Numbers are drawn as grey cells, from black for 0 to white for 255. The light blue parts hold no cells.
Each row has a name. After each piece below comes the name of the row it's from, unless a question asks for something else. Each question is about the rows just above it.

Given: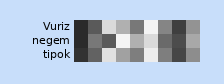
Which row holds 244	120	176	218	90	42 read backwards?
Vuriz
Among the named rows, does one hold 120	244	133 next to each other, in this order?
yes
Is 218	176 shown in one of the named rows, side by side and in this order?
yes
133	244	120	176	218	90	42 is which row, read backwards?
Vuriz

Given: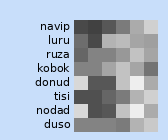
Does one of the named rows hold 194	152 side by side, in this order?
no
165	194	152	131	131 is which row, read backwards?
ruza
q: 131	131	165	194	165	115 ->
kobok
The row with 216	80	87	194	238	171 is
nodad
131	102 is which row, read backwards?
ruza
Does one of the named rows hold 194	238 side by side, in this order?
yes

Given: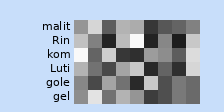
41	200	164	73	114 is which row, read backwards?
Luti
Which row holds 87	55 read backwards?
malit
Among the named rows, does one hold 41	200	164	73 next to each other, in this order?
no

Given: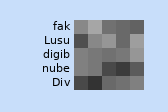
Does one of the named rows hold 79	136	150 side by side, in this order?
yes
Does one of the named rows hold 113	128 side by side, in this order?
yes
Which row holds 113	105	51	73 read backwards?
Div
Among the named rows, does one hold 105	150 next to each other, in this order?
no
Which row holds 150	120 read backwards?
digib
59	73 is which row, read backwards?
nube
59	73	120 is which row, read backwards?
nube

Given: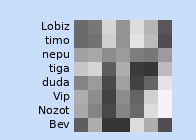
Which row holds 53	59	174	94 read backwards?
tiga
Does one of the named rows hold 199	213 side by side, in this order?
yes
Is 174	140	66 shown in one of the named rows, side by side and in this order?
yes
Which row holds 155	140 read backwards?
nepu
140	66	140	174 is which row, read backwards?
Vip

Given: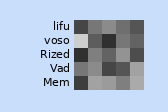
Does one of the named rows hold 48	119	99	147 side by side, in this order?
no
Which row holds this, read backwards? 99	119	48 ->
voso
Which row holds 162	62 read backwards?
Mem
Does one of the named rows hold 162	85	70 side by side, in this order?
no
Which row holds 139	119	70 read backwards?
lifu
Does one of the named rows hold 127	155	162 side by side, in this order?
no
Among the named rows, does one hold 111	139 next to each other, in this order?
no

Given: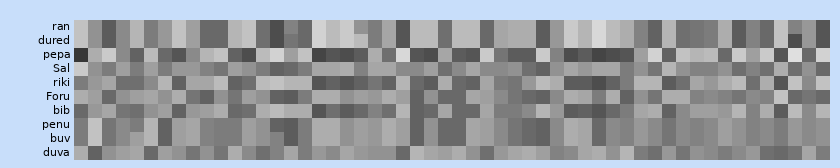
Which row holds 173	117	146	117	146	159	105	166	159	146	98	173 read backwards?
duva
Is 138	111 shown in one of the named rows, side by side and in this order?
yes
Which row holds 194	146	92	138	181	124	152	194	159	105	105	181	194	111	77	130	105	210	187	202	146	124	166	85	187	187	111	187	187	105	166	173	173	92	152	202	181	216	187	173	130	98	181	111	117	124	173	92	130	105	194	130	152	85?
ran
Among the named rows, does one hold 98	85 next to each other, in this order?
yes
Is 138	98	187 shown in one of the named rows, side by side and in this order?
yes
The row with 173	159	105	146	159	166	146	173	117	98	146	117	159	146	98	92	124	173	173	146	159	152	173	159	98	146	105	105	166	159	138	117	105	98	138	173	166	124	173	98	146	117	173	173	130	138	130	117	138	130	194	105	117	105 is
Foru
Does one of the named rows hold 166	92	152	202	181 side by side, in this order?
no

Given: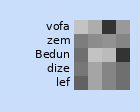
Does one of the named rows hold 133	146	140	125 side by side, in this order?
no
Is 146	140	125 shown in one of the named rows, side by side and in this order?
no
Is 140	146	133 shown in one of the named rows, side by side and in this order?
yes
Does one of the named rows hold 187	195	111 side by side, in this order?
no
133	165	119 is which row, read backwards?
dize
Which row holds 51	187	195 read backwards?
Bedun

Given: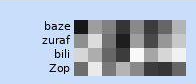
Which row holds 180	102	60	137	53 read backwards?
baze
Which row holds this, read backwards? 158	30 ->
zuraf
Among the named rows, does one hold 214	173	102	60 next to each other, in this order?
yes
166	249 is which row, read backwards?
bili
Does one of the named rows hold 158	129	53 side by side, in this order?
yes
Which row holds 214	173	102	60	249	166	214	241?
bili

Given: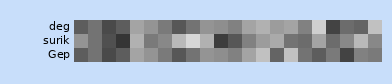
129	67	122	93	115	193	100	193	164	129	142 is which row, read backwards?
Gep
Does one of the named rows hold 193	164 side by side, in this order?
no
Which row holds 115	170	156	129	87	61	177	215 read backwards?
surik
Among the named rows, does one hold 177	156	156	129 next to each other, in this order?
no

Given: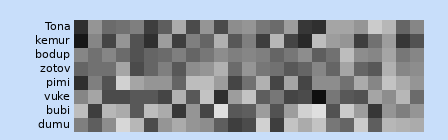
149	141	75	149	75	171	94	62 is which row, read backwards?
Tona
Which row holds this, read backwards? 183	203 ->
Tona

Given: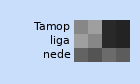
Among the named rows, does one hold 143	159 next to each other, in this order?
no
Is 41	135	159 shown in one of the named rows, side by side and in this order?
no
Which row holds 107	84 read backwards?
nede
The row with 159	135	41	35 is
liga
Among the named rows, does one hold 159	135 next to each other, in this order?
yes
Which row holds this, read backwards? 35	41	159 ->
Tamop

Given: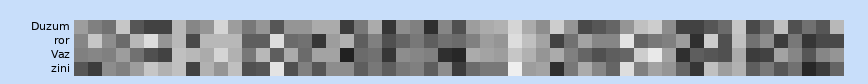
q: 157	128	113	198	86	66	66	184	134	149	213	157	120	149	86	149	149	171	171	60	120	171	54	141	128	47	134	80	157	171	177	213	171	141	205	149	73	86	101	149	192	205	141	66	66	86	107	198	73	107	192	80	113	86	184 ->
Duzum
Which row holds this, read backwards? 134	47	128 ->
Duzum
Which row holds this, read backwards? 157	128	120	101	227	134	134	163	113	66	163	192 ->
ror

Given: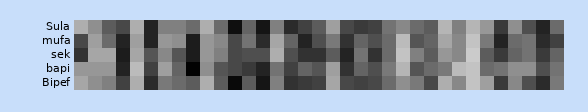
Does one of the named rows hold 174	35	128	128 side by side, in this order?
yes
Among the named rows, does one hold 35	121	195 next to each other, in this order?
no
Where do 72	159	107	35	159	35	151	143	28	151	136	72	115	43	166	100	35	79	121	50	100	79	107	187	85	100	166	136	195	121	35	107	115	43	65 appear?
mufa
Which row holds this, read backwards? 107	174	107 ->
Sula

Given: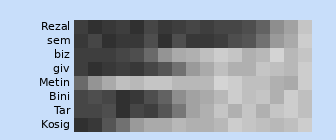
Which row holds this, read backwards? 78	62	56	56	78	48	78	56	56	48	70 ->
sem
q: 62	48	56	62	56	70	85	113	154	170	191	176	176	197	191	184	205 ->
giv
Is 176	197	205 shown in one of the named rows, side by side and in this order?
yes
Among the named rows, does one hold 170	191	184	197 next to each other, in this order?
yes
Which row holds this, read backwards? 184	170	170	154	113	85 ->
Kosig
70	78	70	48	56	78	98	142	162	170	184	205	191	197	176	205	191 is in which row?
Bini

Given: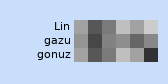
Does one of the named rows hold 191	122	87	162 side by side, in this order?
no
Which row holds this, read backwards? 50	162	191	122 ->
gonuz
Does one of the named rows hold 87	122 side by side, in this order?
yes
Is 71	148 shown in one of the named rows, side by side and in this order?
no
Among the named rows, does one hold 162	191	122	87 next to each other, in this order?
no

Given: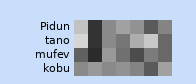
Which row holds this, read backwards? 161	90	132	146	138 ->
kobu
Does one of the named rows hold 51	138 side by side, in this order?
yes
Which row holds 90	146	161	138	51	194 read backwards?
Pidun
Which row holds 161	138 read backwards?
Pidun
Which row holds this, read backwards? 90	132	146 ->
kobu
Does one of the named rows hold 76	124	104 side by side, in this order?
yes
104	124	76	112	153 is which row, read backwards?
mufev

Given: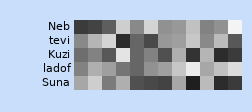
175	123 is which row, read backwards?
Suna
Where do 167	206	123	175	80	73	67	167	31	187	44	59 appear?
Suna
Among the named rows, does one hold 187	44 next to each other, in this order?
yes
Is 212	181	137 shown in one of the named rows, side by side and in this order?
no
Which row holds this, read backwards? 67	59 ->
Neb
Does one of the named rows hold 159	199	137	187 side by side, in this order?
yes
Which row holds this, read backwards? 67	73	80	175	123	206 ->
Suna

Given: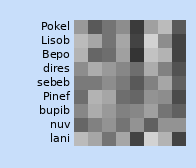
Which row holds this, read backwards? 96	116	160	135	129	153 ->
bupib
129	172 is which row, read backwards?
dires
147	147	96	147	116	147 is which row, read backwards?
nuv
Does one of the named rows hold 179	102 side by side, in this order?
yes
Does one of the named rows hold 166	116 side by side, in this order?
yes
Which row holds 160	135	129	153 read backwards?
bupib

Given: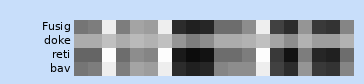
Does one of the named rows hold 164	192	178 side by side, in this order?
no
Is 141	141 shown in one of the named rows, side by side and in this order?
yes
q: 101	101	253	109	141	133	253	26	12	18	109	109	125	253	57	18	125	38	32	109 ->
reti
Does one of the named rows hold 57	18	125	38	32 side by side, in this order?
yes
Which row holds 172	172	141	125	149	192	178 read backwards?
doke
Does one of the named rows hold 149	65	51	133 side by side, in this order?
no
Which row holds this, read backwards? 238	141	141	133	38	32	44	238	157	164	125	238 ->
bav

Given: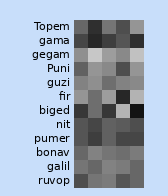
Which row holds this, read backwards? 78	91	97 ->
nit
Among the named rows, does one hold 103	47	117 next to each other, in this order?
yes
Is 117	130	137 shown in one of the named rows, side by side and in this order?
no
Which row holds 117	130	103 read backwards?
bonav
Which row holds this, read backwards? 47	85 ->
gama
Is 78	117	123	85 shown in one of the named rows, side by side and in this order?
yes

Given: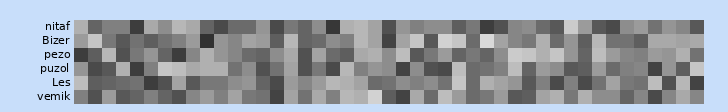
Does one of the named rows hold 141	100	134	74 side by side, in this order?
yes
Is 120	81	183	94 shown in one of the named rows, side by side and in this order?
no

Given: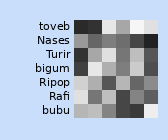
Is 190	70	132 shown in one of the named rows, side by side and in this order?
yes
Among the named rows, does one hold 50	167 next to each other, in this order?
yes
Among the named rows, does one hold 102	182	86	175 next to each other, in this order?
no
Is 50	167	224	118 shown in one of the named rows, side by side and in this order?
yes
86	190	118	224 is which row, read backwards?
Turir

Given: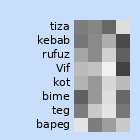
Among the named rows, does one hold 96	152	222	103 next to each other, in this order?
yes
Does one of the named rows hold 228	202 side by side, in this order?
no
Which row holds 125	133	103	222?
tiza
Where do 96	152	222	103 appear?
bime
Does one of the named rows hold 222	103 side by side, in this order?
yes
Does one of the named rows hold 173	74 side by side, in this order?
yes
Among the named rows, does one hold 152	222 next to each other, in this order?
yes

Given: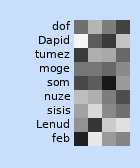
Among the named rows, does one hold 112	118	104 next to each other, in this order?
no
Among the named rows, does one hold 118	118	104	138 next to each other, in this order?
yes
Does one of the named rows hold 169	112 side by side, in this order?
no

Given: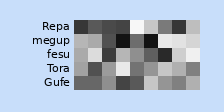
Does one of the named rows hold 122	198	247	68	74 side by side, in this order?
no
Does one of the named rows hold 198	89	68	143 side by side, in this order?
no
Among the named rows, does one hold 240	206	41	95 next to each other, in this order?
no
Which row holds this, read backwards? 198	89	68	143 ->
Gufe
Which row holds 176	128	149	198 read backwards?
Gufe

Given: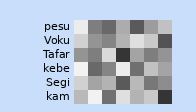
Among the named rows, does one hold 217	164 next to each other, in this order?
no
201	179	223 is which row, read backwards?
kam

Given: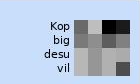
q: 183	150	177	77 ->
vil
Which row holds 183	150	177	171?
desu
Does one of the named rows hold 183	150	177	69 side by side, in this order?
no
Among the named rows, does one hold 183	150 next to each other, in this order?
yes

